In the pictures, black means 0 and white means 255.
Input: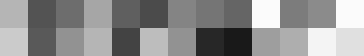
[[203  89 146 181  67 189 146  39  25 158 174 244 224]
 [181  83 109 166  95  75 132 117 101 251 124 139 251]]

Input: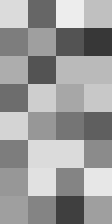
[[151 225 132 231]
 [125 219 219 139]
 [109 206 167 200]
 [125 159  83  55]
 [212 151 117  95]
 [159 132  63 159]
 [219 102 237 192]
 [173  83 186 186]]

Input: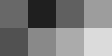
[[ 81 137 171 219]
 [104  31  96 157]]

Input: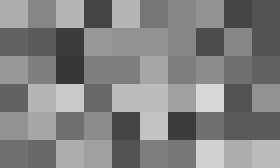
[[ 98 181 201 104 188 188 160 215  83 146]
 [146 166 112 140  68 194  60 112  90  90]
 [173 134 181  68 181 118 134 146  68  83]
 [152 126  54 126 126 166 126 140 112  98]
 [112 104 173 160  83 126 118 208 173 188]
 [ 98  90  60 152 146 146 134  76 134  83]]

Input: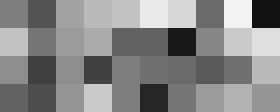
[[194 118 155 170  98  98  24 134 202 223]
 [126  84 162 186 194 235 215 106 243  17]
 [ 98  78 149 202 126  38 118 155 178 149]
 [142  65 142  65 126 112 106  90 112 186]]

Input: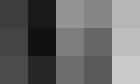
[[ 75  39 110  90 201]
 [ 61  24 148 133 182]
 [ 68  17 125 103 189]]

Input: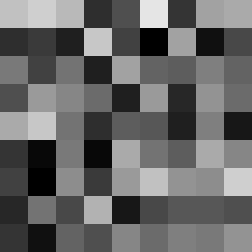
[[193 207 185  46  79 229  52 162 170]
 [170 199 115  46  93  87  31 127  23]
 [ 79 154 134 107  31 154  39 147 107]
 [ 39 115  72 178  23  72  87  87  79]
 [121  65 115  31 162  99  93 127  99]
 [ 46  58  31 199  65   0 162  16  72]
 [ 52  16  99  79 134 107 127 121 147]
 [ 52   8 121   8 170 115  93 170 134]
 [ 65   0 141  58 154 193 147 141 207]]

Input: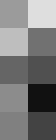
[[155 222]
 [190 113]
 [101  80]
 [128  67]
 [140  17]]
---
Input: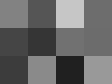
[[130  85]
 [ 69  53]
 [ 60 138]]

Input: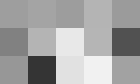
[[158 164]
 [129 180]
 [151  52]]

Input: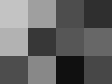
[[195 159]
 [178  55]
 [ 77 136]]

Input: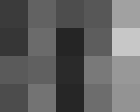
[[ 59  98]
 [ 54 107]
 [ 90  96]]

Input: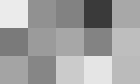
[[235 145]
 [122 155]
 [164 134]]

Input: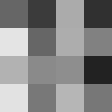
[[102  59]
 [228 102]
 [178 138]]
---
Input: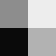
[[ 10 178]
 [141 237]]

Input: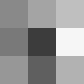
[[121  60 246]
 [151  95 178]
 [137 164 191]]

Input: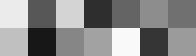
[[192  23 134 162 249  53 155]
 [235  87 212  46 100 141 112]]

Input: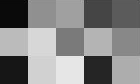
[[ 10 144 160  69  91]
 [ 22 209 230  37 173]
 [187 215 122 180 136]]

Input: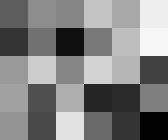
[[147  72 226 105  51   2]
 [161  79 174  37  43 126]
 [ 51 113  15 120 190 246]
 [ 93 141 134 196 168 238]
 [153 204 134 210 182  65]]

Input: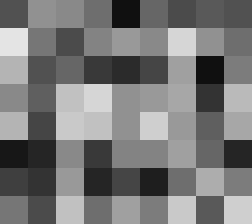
[[ 23  37 137  57 131 131 160 102  37]
 [ 63  51 153  37  69  30 110 173 124]
 [180  69 201 193 145 207 153  95 167]
 [118  75 193 110 160 124 201  89 207]
 [180  81 102  57  43  69 160  16 124]
 [137  95 193 214 145 153 167  51 186]
 [228 118  75 131 153 137 214 145 110]
 [ 81 145 137 110  16 102  75  89  81]]
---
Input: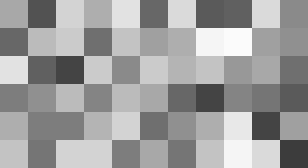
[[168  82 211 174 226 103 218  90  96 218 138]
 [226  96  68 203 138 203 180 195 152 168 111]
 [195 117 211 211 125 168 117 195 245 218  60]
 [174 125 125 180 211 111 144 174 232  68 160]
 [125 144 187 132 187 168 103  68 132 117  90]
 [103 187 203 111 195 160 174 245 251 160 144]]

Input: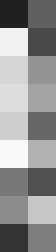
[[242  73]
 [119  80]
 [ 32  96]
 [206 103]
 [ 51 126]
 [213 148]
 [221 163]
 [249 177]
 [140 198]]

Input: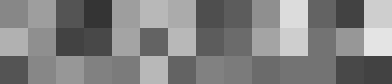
[[ 84 135 151 129 123 184  99 129 123 107 115 115  72  66]
 [177 143  66  72 164  99 184  92 107 164 206 115 151 228]
 [135 158  84  52 158 184 171  78  92 143 220  99  66 206]]

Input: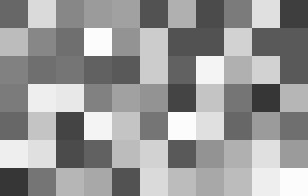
[[129 111 117  97  89 204  97 244 176 210  89]
 [ 54 117 182 168  82 218 188 168 188 238 252]
 [188 135 111 252 147 204  82  82 210  89  89]
 [103 196  68 244 196 117 252 224 103 155 111]
 [103 218 135 155 161  82 176  75 123 224  62]
 [238 224  75  97 188 210  89 147 176 224 155]
 [123 238 232 129 161 147  68 196 117  54 182]]

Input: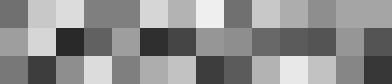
[[120  61 142 220 127 173 194  61  91 179 232 194 134  55]
 [112 200 220 127 127 214 179 239 112 200 173 142 165 165]
 [158 214  41  97 158  47  69 150 142 104  91  84 150  84]]

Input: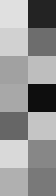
[[168  14]
 [224  35]
 [209 109]
 [176 121]
 [217 135]
 [161 190]
 [102 197]]

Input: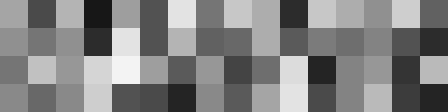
[[165  74 180  23 158  82 227 117 199 173  44 199 173 144 206  97]
 [137 104 137 206  82  74  36 137  90 165 227  74 131 186  60  36]
 [144 117 144  44 227  82 180  97 104 173  90 123 110 131  82  44]
 [117 193 151 213 243 158  90 151  68 110 220  36 131 151  52 186]]
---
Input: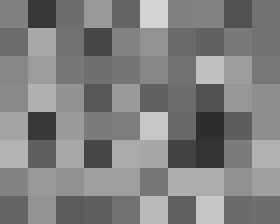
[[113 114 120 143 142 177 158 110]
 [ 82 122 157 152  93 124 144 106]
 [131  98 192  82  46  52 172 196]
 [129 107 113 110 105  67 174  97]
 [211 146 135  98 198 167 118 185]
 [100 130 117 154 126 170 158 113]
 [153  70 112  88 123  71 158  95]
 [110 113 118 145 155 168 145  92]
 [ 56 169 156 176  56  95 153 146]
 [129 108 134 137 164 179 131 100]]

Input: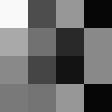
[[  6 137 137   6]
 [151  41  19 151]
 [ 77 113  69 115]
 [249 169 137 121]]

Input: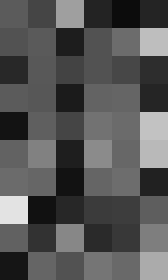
[[ 36 190  45  37 194 185  33  94 126 171]
 [ 12 108  71 101 107 103 109  61  56 105]
 [ 35  82  82  99 114 139 101  59  42 117]
 [159  29  67  27  69  30  18  39 135  82]
 [ 69  90  88  87  95 129 102  17  50 101]
 [ 91  82  40  91  19  98 107 227  97  21]]

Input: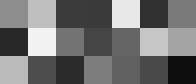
[[122 164  14]
 [ 48 198  73]
 [232 101  96]
 [ 58  69 125]
 [ 59 115  43]
 [191 242  77]
 [141  40 186]]

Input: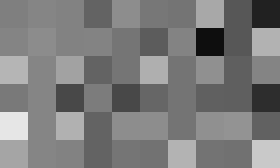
[[ 33 178 132  45  97 201]
 [ 87  87  95  95 147 113]
 [168  14 144  96 144 115]
 [116 131 116 116 116 179]
 [119  92 175 102 141 114]
 [141 117 117  72 141 117]
 [ 99 131  99 124  99  99]
 [130 130 162  72 177 130]
 [133 140 133 133 133 133]
 [127 132 181 121 230 165]]

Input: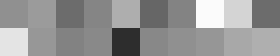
[[108 175]
 [212 168]
 [251 150]
 [131 144]
 [102 136]
 [174  45]
 [133 137]
 [108 130]
 [155 151]
 [144 228]]

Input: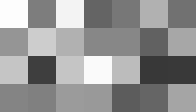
[[113 167  57 165]
 [177  97  56 101]
 [119 135 188  92]
 [100 135 250 153]
 [243 177 197 155]
 [125 205  62 128]
 [253 149 197 132]]

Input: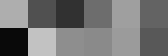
[[ 99  88]
 [159 155]
 [109 138]
 [ 49 142]
 [ 80 194]
 [174   9]]
